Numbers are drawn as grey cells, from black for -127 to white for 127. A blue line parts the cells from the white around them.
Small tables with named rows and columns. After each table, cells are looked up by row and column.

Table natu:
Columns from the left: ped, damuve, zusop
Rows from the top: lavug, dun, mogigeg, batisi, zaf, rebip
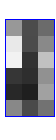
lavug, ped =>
24
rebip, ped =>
8
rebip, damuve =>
-53
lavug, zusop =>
-20
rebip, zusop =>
-13
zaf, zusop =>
33
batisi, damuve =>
-81

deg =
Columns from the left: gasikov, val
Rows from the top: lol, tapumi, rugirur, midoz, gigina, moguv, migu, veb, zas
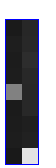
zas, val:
99
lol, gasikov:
-101
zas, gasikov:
-102
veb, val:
-94
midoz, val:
-87
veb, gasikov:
-98
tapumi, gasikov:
-97
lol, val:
-88
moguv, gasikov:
-100
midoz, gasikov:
-98
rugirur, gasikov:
-99
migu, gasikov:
-99
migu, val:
-96

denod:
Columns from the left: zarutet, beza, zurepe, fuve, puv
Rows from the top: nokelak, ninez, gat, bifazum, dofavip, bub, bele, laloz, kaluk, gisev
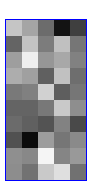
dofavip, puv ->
-9
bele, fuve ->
2
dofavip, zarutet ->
-6
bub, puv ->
14
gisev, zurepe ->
73
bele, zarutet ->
-20
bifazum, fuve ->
65
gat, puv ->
1
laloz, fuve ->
-9
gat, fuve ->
40
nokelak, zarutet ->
69
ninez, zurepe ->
-3
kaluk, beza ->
8

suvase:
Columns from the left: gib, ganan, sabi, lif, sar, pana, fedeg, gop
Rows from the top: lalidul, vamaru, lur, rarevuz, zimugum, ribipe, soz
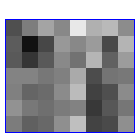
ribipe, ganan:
-7
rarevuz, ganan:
3
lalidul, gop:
12
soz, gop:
15
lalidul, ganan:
-2
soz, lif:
15
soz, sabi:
-23
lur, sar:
-13
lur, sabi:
-38
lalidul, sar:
104
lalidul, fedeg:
57
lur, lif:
9
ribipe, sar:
2
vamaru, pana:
27
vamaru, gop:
52
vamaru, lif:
24
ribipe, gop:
-9
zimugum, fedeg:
-48
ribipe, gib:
18
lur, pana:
53

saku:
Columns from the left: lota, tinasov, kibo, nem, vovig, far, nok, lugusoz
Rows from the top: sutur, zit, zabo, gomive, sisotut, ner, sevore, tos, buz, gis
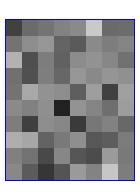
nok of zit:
-2
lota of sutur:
-62
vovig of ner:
19
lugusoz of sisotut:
32
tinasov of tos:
38
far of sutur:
73
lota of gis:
8
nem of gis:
-43
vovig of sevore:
-69
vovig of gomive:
22
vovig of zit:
-37

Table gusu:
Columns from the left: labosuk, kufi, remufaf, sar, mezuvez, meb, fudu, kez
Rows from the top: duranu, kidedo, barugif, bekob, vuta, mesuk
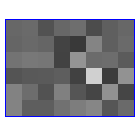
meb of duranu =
-51
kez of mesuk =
-21
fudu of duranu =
-32
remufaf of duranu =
-45
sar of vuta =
0
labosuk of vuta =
2
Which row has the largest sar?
vuta

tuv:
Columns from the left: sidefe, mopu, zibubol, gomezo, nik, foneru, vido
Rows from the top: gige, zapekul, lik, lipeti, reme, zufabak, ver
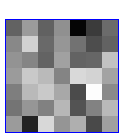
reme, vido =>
10
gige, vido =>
-20
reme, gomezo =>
40
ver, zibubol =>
88
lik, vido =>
66
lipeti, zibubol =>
58
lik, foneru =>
-25
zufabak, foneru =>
2
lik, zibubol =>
-28
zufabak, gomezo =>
55
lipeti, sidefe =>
27
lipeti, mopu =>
73
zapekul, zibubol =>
-22
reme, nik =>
-52
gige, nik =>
-122
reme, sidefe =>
-1
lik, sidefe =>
19
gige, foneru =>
-68

